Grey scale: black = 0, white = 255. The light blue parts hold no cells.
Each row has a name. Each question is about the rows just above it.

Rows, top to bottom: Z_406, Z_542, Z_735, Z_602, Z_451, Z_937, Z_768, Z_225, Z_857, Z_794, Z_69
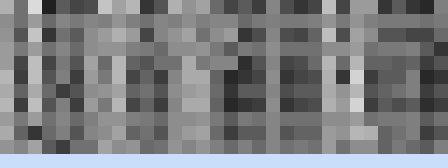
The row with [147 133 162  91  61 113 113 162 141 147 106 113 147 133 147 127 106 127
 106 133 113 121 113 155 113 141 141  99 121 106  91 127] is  Z_69
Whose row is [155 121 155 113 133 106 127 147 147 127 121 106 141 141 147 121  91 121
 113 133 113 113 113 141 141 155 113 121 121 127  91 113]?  Z_857
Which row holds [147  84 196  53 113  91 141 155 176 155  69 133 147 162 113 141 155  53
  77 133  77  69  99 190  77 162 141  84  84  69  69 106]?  Z_735
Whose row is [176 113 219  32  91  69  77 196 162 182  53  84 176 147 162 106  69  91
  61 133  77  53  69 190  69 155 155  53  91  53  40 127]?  Z_406

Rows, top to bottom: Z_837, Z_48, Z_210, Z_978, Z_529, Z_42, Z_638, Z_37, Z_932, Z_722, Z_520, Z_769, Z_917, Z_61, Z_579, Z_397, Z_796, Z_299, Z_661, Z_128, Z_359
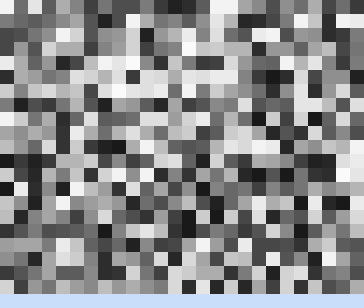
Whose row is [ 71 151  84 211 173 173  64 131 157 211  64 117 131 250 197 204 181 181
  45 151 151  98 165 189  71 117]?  Z_978
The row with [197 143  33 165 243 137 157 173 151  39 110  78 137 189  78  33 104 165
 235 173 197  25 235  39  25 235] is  Z_579
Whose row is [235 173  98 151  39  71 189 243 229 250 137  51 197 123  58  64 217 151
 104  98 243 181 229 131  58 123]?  Z_529
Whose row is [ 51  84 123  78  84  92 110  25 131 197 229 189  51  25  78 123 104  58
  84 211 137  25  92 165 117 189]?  Z_796
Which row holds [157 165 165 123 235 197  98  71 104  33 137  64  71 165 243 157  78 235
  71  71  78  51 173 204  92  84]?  Z_299
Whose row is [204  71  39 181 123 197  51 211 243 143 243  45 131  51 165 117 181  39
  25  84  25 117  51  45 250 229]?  Z_917

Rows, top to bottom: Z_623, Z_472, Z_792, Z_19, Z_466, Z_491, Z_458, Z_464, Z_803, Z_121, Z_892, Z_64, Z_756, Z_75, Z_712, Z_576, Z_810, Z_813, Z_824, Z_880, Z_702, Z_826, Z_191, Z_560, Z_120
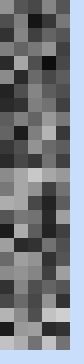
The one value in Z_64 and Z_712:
[72]
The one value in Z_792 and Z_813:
[50]
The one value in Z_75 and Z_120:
[114]

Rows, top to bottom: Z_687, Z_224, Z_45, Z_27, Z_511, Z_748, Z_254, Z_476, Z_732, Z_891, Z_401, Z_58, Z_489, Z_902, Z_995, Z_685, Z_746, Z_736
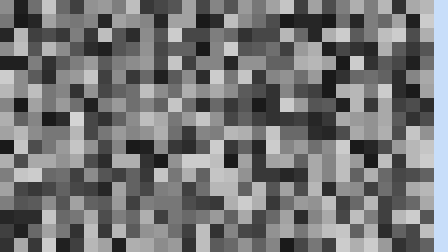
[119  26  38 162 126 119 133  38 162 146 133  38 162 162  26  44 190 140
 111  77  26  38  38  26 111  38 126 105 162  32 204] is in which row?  Z_224
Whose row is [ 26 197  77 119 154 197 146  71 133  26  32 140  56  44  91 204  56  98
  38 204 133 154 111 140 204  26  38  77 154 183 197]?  Z_401
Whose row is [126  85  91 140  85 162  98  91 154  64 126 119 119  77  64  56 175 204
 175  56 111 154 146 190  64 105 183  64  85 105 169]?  Z_995

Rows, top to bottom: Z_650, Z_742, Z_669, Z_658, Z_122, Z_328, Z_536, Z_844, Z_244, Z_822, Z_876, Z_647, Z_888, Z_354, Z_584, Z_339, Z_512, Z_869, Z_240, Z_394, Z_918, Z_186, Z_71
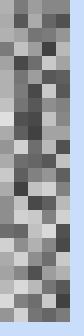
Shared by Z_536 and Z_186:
[201]
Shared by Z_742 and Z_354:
[171]

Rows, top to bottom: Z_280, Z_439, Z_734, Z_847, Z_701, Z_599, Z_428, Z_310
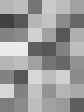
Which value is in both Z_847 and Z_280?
[189]
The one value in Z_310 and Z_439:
[139]
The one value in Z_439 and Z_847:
[87]
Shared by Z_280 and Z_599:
[189]
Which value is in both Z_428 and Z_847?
[131]
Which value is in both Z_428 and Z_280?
[181]
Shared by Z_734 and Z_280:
[161]

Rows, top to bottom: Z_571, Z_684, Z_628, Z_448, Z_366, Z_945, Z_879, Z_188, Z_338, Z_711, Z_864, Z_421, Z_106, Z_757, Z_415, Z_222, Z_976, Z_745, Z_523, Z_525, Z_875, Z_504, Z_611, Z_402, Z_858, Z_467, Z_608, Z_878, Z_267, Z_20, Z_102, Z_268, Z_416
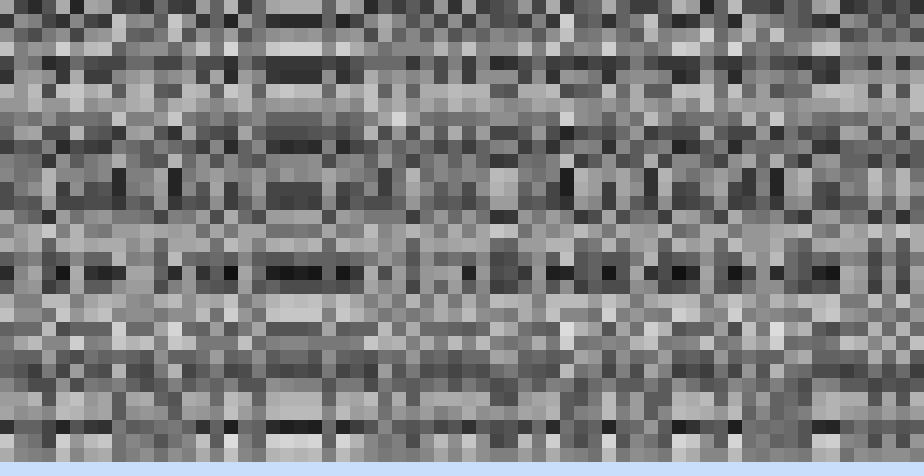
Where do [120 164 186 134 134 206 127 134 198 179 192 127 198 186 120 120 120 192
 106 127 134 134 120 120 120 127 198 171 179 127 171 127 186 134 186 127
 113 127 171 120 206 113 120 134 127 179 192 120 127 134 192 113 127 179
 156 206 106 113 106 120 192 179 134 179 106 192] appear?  Z_858
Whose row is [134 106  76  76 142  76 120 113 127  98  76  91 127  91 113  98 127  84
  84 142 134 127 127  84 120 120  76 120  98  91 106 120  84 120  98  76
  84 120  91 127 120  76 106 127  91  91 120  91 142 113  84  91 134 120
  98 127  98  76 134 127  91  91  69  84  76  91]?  Z_878
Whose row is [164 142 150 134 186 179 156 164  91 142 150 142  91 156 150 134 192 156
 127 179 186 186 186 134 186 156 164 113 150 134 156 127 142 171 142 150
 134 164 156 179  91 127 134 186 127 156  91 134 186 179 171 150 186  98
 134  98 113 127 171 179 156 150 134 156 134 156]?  Z_20

